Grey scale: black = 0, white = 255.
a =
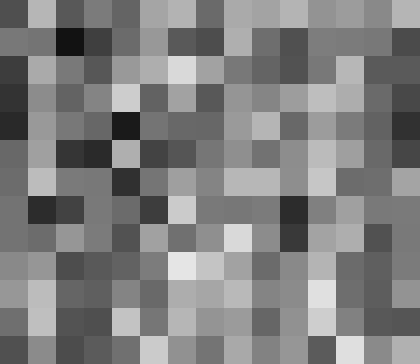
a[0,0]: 79
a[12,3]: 91
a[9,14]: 123
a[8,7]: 143
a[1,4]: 107
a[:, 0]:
[79, 120, 61, 51, 41, 104, 108, 115, 115, 137, 151, 111, 80]
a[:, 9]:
[163, 110, 100, 133, 181, 114, 183, 123, 140, 107, 132, 102, 130]
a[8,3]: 123
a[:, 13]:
[137, 120, 90, 106, 98, 105, 110, 121, 81, 95, 93, 88, 138]
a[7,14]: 122
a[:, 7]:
[106, 77, 162, 88, 103, 118, 132, 121, 143, 196, 166, 148, 116]
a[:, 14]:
[181, 75, 90, 72, 49, 70, 164, 122, 121, 123, 147, 85, 177]
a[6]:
[108, 188, 122, 120, 48, 117, 159, 132, 183, 183, 142, 198, 108, 110, 164]
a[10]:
[151, 188, 101, 95, 132, 105, 173, 166, 185, 132, 139, 224, 110, 93, 147]
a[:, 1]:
[182, 116, 170, 140, 153, 160, 188, 44, 108, 150, 188, 191, 139]
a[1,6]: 89
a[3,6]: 162
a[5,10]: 141
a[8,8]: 217
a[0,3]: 123
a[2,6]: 217
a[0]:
[79, 182, 88, 123, 100, 165, 179, 106, 170, 163, 180, 147, 156, 137, 181]
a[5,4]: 175
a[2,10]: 82
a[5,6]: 85
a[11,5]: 118
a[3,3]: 132
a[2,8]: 120
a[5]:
[104, 160, 53, 42, 175, 67, 85, 118, 143, 114, 141, 187, 159, 105, 70]
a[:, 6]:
[179, 89, 217, 162, 104, 85, 159, 203, 112, 229, 173, 182, 145]
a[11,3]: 79

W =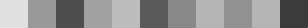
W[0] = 224
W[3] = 162
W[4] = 188
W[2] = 78

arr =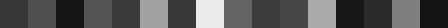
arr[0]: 54
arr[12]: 23
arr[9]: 59
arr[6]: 56
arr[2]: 21

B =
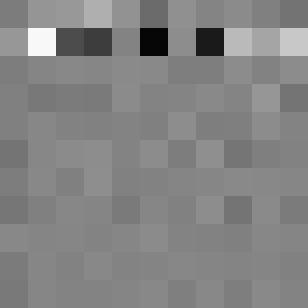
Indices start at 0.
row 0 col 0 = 124
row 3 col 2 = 123
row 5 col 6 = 125
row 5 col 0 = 116
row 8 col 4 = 134
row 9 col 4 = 131
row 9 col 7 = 133
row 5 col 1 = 135
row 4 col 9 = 140
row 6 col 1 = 136
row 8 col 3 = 131
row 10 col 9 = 137
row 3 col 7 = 137
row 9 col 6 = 135
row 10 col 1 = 134
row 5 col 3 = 141
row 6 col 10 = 134
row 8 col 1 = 133
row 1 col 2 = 76
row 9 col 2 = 130
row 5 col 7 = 143
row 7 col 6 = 129
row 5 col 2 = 139
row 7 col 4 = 122
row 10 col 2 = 131
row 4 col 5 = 128
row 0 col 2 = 152
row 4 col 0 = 128
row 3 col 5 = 131
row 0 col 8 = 139
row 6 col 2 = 128
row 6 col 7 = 134
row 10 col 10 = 131
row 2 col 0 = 125
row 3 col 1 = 120
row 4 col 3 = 129

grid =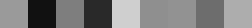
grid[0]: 154
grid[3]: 41
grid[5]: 143

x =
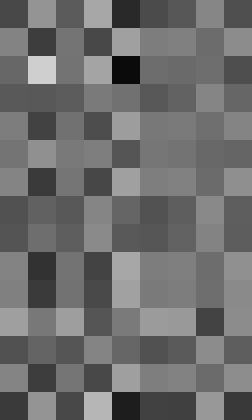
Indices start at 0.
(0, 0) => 72
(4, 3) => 77
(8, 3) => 138
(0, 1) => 148
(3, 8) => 102
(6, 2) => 117
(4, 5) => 120
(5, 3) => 126
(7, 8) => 94
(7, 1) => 97
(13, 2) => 117
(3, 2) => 92
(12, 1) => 100
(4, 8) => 132
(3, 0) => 89
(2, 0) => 103
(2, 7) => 110
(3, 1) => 88
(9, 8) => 144
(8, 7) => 131
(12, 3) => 132
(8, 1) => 110
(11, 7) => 67
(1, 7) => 108
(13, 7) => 107
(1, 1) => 61
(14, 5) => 65
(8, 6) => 98
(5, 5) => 118
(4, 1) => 66
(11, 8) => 140
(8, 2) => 94
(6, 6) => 129
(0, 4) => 41

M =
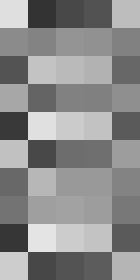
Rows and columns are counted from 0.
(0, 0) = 223
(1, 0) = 139
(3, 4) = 143
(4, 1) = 224
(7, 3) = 157
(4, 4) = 90
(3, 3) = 128
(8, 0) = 54
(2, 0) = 83
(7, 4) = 120
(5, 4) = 157
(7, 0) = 115
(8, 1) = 228
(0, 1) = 51
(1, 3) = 145

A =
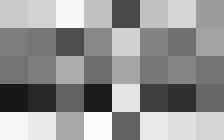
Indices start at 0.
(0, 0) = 202
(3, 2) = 97
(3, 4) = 228
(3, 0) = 23
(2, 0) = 116
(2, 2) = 172
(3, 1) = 40
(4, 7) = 212
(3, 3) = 27
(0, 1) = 210

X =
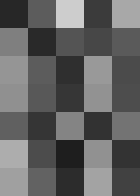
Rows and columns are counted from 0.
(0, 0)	39
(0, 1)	92
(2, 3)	153
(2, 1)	92
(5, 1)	76
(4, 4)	115
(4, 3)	50
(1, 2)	84
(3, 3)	146
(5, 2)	30
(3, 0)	144
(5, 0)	173

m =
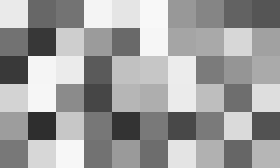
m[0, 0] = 234
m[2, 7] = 123
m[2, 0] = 57
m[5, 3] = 114
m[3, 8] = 110
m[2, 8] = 149
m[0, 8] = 98
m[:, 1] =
[103, 55, 245, 246, 46, 215]
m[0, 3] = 244
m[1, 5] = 246
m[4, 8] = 218
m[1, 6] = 165
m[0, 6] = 152
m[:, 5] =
[248, 246, 198, 174, 121, 109]
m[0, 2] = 115
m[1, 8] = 215
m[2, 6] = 236

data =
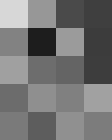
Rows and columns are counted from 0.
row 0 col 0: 215
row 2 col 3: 61
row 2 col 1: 109
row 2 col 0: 160
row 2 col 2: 100
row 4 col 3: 124
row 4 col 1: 93
